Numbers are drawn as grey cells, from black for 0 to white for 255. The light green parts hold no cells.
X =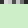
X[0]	49
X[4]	197
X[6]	38

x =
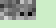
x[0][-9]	128
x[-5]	[128, 118, 95, 122, 78, 193, 137, 179, 102]
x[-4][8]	100
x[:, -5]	[78, 126, 106, 146, 179]
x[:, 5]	[193, 119, 148, 23, 175]
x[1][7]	113
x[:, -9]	[128, 52, 110, 180, 140]
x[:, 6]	[137, 130, 131, 122, 140]
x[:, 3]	[122, 100, 109, 103, 123]

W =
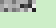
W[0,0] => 128
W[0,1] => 172
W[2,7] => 219
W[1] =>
[164, 194, 176, 169, 183, 45, 85, 47, 236]
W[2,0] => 165
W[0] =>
[128, 172, 170, 118, 171, 180, 175, 80, 186]

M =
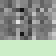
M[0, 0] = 121
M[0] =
[121, 112, 90, 125, 155, 134, 135, 92, 127, 128, 99, 124, 120, 150]
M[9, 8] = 194
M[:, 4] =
[155, 165, 74, 174, 137, 229, 117, 164, 167, 177]
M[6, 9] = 122
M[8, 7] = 68
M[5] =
[147, 108, 92, 136, 229, 146, 120, 60, 179, 163, 87, 135, 122, 202]
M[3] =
[127, 144, 129, 129, 174, 133, 90, 116, 192, 130, 109, 150, 146, 174]
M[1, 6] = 129
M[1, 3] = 123
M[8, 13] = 201
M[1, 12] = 113
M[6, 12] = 114
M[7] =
[119, 109, 88, 110, 164, 123, 126, 79, 146, 123, 104, 117, 117, 161]
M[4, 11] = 101
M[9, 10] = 132
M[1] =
[131, 108, 83, 123, 165, 134, 129, 88, 149, 143, 101, 114, 113, 171]
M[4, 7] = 84
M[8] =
[134, 116, 101, 90, 167, 24, 120, 68, 162, 131, 128, 115, 166, 201]
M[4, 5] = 67
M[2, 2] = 147
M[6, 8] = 125
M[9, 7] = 117
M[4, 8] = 136
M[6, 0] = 115
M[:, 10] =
[99, 101, 181, 109, 109, 87, 116, 104, 128, 132]
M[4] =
[125, 109, 106, 111, 137, 67, 135, 84, 136, 113, 109, 101, 141, 168]
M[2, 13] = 143

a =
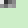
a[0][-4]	230
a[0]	[230, 52, 106, 138]

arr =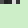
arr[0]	81
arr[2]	40
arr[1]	34

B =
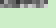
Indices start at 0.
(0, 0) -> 70
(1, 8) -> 179
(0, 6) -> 83
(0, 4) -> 51
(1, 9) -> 116
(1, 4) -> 97

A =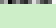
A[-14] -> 121
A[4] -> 138
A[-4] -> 84
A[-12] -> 10
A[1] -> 182

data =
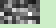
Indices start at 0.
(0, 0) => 58
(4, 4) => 166
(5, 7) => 226
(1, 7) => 120
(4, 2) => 195
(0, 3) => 95
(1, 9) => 90
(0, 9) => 82
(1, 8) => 81
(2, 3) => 214
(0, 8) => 24
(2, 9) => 75
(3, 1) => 34
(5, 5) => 176
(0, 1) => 69
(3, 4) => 102
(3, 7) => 254

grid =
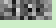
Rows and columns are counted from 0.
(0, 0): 140
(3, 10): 80
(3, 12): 180
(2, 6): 86
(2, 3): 27
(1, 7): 204
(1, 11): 155
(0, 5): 87
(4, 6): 149
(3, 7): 129
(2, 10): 101
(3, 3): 42
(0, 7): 84
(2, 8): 152
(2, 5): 94
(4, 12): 134
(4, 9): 164

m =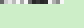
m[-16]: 103
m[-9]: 107
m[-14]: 230
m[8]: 41
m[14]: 137
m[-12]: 247
